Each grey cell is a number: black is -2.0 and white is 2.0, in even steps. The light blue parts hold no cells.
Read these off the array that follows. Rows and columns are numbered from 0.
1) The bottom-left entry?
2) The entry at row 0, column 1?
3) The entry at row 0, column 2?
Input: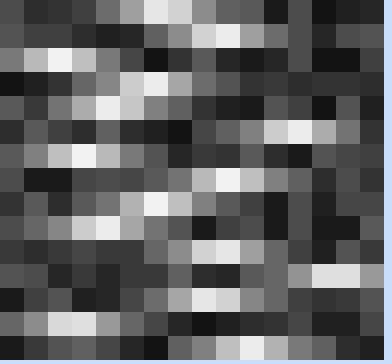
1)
-1.6
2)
-1.3
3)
-1.2

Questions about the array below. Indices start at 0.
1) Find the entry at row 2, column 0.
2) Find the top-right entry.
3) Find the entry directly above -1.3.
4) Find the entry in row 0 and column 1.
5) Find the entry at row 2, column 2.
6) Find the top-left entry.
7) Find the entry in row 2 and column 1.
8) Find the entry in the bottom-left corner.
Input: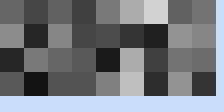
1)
-1.4
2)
-0.2
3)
-1.0
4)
-0.9
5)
-0.4
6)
-0.4
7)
-0.1
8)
-0.6

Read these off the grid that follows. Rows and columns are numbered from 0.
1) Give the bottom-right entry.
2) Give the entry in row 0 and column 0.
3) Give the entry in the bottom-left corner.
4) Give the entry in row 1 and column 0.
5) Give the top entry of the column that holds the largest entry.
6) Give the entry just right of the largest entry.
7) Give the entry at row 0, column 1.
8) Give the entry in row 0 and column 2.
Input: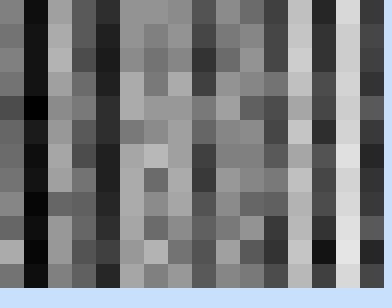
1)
-0.9
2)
0.0
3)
-0.2
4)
-0.2
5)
1.4
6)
-1.4
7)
-1.8
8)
0.5

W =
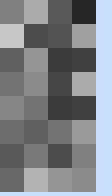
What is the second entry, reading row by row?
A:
0.7
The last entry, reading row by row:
0.2
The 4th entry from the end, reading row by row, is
-0.4
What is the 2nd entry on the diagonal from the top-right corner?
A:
-0.7
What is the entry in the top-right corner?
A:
-1.4
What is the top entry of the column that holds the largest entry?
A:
0.0
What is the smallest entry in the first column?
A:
-0.6
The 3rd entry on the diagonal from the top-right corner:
0.3
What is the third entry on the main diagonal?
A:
-1.1
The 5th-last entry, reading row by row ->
0.0

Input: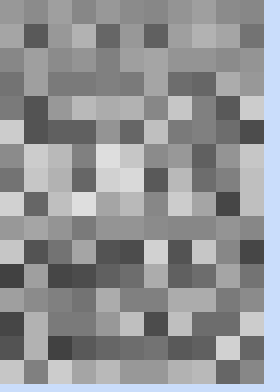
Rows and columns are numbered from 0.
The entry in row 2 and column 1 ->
0.5
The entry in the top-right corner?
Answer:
0.1
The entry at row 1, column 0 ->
0.6
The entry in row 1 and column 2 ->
0.4
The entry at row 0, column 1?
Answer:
0.2
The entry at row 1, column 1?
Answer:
-0.6
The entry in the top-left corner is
0.4
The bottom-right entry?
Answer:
0.1
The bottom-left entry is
1.1
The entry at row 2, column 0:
0.1
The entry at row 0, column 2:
0.5
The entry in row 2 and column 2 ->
0.2
